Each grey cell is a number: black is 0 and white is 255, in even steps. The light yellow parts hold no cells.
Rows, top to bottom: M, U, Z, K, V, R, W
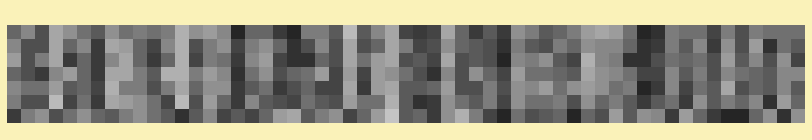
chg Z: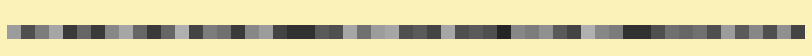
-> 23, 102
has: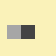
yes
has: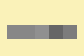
no
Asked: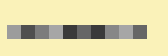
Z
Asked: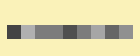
V

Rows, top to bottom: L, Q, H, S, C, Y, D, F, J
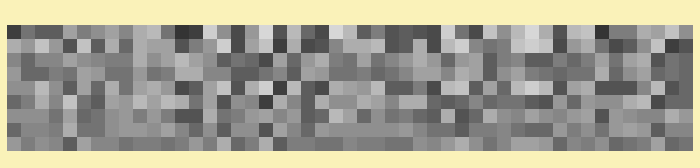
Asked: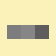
H
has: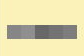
no
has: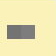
yes
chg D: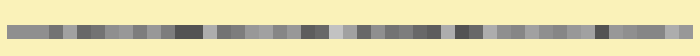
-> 24, 185
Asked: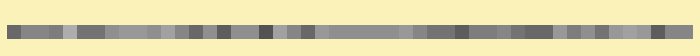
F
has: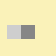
yes
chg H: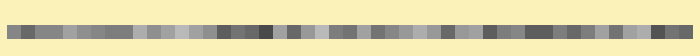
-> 23, 173

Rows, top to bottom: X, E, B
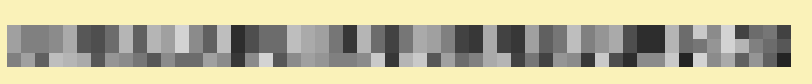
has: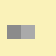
yes
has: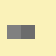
yes

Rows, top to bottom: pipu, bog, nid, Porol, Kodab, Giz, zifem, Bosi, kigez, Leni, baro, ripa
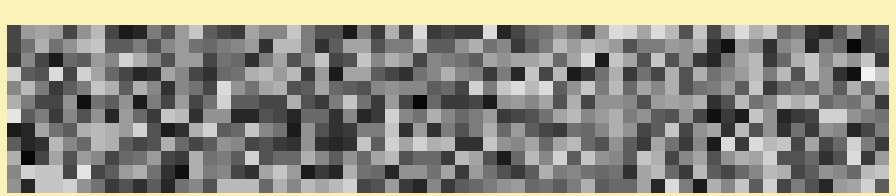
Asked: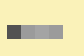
Giz
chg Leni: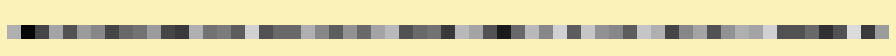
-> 31, 105
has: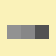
yes
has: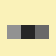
no
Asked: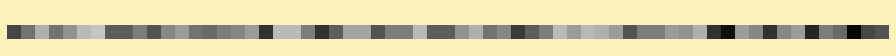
bog
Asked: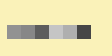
Leni

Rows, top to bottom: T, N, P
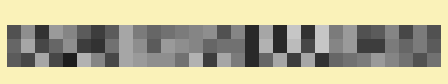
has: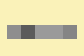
no
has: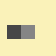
no

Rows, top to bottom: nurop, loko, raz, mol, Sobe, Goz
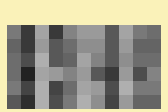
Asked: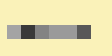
nurop
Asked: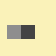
Goz
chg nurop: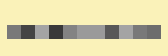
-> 2, 57
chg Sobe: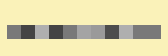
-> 5, 109

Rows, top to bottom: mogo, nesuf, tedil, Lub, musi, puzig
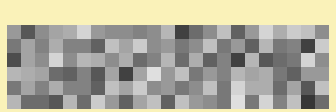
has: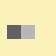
yes
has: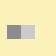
no

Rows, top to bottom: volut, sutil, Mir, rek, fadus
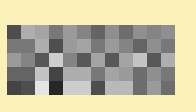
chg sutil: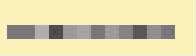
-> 10, 100
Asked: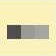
sutil
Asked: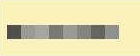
sutil
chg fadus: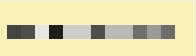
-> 4, 39

